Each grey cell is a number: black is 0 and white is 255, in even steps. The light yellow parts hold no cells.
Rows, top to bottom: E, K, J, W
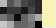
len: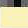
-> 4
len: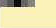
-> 5
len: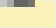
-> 5

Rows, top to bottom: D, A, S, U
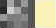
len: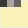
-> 3
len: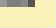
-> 5

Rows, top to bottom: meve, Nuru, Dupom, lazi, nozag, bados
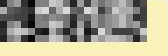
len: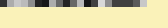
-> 21
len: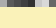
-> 8
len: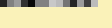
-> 14
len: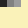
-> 3

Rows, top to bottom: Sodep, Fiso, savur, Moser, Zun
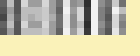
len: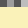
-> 4
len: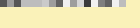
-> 18

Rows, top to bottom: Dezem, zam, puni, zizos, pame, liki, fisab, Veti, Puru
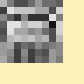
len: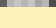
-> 8
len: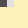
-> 2

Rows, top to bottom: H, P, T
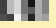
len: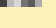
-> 6
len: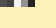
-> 5
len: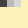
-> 3
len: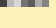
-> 7

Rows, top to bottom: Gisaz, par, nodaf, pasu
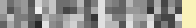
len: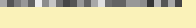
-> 26
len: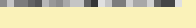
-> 26
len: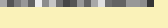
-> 22
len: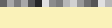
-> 16

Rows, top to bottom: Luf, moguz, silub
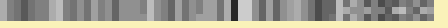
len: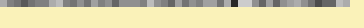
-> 50
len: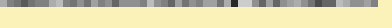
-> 54
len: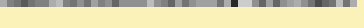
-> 51
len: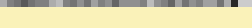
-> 36
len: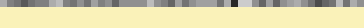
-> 52

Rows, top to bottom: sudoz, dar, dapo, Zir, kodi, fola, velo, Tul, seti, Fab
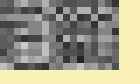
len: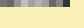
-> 10
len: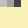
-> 3
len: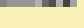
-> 11
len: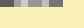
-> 9
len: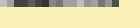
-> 17

